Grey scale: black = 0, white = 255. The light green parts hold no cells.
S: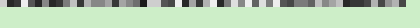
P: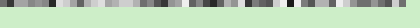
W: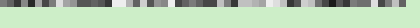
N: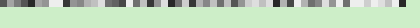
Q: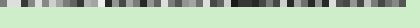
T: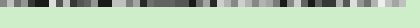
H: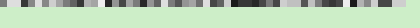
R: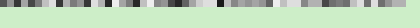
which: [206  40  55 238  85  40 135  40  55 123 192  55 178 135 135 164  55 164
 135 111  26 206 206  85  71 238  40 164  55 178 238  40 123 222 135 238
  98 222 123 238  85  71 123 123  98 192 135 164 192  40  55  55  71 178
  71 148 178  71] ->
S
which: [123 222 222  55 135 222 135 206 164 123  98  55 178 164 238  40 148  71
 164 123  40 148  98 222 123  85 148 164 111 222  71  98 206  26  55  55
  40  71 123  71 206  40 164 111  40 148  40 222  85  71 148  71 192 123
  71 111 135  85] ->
Q

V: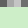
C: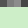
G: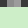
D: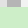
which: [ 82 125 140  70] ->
C
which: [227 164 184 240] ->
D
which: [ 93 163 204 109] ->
V

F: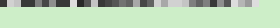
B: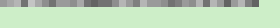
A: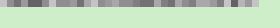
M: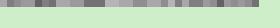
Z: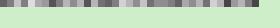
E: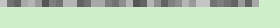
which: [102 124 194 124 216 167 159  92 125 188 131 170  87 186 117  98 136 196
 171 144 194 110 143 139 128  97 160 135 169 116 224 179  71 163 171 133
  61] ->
Z
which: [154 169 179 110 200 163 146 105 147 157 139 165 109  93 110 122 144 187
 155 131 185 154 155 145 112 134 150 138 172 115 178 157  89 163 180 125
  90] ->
B
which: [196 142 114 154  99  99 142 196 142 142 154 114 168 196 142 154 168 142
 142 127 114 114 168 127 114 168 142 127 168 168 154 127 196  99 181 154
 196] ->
A
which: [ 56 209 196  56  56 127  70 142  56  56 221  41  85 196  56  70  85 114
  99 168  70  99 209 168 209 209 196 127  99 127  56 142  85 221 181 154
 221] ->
F
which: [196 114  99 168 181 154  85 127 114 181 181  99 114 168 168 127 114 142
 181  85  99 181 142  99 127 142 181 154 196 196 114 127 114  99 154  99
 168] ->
E
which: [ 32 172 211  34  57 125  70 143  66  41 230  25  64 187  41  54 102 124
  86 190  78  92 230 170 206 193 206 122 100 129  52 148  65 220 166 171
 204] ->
F

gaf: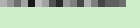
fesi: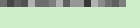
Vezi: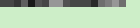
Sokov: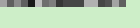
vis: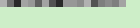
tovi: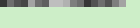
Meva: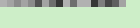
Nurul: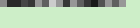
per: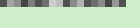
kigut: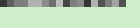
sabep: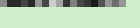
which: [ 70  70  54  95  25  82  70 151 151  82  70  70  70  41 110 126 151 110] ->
Vezi
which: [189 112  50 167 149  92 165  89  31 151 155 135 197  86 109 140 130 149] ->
vis
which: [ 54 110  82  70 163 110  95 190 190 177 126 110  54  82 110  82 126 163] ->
tovi
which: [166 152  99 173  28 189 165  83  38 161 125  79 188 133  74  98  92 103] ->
gaf
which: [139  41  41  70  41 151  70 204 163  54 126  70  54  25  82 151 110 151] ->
sabep

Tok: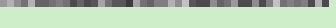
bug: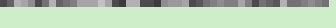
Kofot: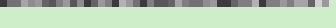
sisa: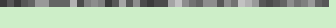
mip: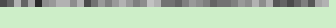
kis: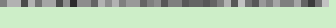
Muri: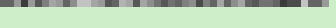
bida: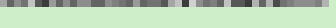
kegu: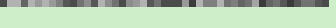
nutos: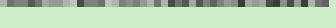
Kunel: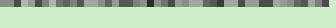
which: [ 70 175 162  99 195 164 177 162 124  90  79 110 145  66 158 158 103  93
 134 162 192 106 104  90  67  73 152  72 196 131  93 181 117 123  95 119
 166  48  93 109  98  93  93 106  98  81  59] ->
kegu
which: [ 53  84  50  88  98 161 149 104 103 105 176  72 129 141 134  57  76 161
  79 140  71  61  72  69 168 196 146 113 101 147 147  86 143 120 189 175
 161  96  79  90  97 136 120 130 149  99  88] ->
sisa
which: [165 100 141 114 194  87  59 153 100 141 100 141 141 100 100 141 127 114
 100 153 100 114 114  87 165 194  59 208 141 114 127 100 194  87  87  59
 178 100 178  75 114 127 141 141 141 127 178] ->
bida
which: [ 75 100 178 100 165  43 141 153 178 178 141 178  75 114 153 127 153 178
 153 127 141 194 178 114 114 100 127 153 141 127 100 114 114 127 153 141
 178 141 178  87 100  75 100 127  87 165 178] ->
mip

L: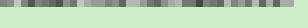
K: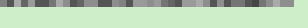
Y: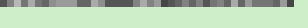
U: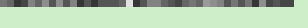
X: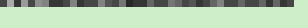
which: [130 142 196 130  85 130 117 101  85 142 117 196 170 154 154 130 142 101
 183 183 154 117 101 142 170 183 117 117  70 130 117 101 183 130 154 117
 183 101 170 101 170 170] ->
L
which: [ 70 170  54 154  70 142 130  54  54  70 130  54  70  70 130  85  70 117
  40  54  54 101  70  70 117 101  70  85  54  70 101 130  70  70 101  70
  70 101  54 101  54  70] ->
X
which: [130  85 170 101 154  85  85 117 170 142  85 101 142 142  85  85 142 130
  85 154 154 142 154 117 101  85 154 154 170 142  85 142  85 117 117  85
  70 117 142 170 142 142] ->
K
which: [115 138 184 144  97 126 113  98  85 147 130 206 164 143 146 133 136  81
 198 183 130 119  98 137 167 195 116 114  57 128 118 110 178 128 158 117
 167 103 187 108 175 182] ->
L

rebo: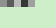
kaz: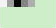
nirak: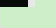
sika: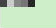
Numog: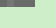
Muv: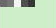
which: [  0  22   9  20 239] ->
nirak
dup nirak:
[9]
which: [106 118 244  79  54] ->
Muv
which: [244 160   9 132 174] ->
kaz
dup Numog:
[106]

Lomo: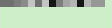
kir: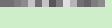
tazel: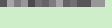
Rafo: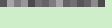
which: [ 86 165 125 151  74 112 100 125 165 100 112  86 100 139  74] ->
Rafo
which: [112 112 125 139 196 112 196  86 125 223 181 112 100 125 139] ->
kir
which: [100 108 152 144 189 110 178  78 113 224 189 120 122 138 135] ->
kir

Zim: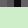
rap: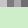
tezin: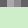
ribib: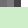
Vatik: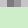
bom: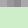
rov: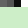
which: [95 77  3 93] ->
Zim
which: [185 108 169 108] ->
rap

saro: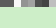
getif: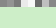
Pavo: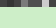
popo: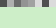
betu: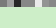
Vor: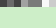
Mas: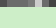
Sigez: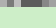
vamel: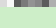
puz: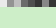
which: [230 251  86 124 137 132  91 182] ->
vamel
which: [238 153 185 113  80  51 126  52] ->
puz
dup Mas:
[107]
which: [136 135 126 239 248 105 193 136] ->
getif
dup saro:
[92]

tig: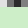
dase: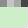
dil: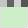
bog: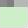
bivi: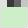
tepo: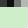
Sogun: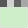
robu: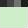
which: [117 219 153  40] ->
dase
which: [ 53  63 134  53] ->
robu

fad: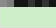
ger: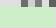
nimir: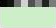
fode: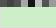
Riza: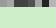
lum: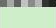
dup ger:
[223]
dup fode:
[82]
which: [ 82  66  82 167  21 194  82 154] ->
fode

